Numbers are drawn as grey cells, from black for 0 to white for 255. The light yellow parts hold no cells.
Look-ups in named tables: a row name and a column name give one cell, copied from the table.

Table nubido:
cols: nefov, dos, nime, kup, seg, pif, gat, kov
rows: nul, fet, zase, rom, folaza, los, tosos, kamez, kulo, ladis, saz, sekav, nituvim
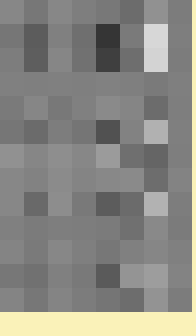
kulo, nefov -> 135
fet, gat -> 215
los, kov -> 127
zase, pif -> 110
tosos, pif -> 111
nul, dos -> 119
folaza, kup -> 128
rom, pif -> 127
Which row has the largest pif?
sekav

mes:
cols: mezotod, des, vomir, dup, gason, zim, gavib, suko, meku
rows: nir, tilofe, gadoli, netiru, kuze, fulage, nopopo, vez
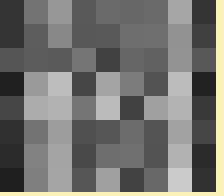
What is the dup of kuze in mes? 117
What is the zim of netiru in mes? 124
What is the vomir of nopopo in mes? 164
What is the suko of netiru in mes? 188
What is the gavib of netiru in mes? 83
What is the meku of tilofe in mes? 64
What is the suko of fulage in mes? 162
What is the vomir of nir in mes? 151
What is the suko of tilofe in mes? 146
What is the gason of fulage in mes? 86
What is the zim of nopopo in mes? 112
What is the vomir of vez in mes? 165
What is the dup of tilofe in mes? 87
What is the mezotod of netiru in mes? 32
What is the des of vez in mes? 127
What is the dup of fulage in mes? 80
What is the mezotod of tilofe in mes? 51
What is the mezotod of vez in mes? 31
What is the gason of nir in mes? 106
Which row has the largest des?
kuze

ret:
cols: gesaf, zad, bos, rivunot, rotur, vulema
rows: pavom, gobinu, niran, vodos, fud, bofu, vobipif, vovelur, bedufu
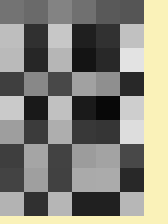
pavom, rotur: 89
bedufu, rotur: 32
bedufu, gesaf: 179
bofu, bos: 174
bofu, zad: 59
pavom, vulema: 85
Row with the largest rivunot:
vovelur

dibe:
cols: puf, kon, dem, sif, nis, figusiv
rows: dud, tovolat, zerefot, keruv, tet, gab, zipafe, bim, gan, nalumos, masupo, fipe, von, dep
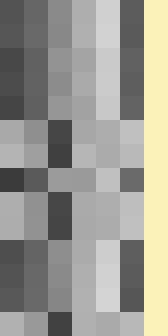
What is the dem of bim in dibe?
155
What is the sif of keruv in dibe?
170
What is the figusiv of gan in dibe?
190
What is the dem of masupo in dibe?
142
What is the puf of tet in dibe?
69
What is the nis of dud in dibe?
208

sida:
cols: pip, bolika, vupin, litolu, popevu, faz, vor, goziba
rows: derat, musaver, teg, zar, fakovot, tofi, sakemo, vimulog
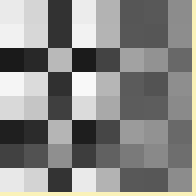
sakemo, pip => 65
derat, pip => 234
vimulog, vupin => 51
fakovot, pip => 217
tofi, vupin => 181
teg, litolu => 27
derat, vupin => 50
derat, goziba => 140
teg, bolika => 40
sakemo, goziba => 110
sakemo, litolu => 61
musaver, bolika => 215
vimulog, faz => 88
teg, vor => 146
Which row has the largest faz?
teg

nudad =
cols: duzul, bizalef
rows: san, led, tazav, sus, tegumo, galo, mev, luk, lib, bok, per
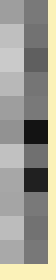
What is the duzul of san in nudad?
158
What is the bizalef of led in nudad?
114
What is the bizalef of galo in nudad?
19
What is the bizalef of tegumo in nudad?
121
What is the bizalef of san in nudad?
121
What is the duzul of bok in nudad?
188

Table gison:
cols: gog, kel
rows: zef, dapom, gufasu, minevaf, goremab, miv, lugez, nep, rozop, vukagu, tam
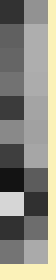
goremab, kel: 164
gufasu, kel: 174
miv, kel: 161
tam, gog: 116
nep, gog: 19
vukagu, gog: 49
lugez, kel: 166
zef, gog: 50
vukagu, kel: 109
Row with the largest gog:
rozop

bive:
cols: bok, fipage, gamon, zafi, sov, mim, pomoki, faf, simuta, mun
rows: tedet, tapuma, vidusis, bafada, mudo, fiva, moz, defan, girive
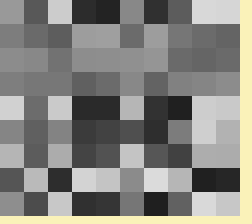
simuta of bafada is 133
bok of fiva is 133
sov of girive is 53
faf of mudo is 32
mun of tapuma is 100
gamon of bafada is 119
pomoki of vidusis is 149

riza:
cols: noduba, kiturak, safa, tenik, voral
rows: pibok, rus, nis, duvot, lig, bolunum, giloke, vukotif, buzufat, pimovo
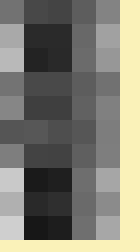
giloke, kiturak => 67
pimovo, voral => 167
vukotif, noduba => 201
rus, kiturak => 42
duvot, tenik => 93
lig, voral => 128
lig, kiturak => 63
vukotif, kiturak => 26
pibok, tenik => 93
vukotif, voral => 166
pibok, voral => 131
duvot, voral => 113
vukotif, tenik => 110
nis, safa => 41
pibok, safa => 68
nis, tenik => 107
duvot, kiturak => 73
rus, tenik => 104
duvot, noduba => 115

